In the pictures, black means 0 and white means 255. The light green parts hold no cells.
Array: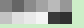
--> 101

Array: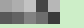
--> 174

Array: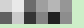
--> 233

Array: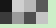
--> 207

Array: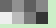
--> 145

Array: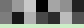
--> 154

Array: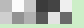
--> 251
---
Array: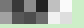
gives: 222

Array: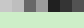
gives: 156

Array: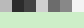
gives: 186

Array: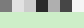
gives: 205

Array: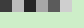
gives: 167

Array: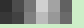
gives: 163

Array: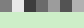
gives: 156

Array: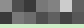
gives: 130

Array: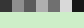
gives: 142
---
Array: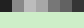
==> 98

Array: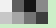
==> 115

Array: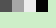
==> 237

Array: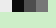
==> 78

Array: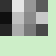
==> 121

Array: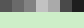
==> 73

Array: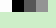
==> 87

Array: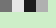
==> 28

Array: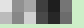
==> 39

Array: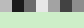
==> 66
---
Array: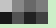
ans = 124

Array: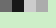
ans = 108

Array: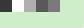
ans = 122

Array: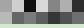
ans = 185

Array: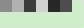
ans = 139

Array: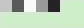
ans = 153
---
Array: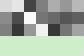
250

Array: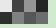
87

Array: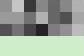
114

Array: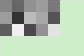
187

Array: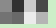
235

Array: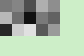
17

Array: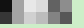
208
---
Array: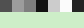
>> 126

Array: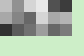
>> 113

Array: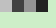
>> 148

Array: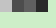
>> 96

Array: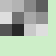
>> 201

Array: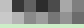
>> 138
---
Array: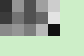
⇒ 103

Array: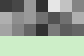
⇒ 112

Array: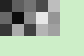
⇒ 231

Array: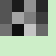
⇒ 125

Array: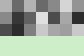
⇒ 167

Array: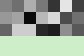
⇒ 76

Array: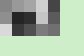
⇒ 197

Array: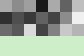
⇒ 140
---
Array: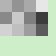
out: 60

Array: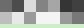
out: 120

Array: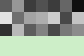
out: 195

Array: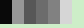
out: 214

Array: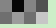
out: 198

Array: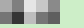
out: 95
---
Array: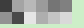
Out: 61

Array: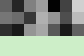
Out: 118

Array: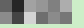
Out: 98

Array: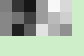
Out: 135

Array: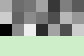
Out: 205

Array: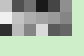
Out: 240

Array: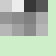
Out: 149

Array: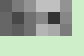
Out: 102
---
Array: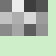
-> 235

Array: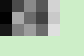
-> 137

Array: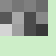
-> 118

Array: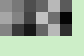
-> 101

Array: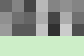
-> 132

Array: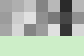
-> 184

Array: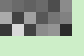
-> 106

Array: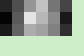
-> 194

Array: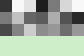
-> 122

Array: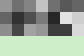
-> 112
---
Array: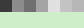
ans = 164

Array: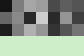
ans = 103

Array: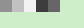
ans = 145

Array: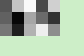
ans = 118

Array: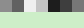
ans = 119

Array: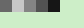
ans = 104

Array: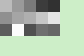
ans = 144

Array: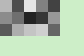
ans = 129
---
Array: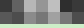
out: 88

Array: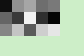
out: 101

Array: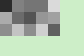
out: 171

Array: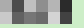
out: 201

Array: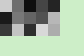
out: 26

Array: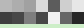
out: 62

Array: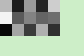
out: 244

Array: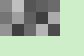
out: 117

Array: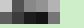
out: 95
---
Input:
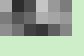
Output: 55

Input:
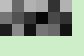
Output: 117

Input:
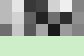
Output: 24

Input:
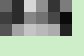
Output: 184

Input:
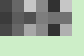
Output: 136

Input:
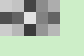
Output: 59

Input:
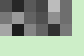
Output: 99

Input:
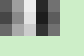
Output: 204

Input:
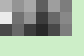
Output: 40

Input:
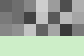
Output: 165
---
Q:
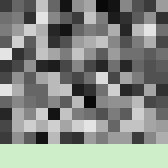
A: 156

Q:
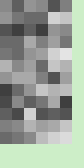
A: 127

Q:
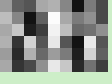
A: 73

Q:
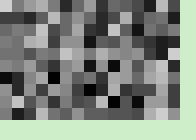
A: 74

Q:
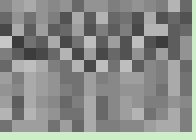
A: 104

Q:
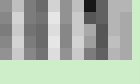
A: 181

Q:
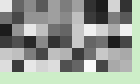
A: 50
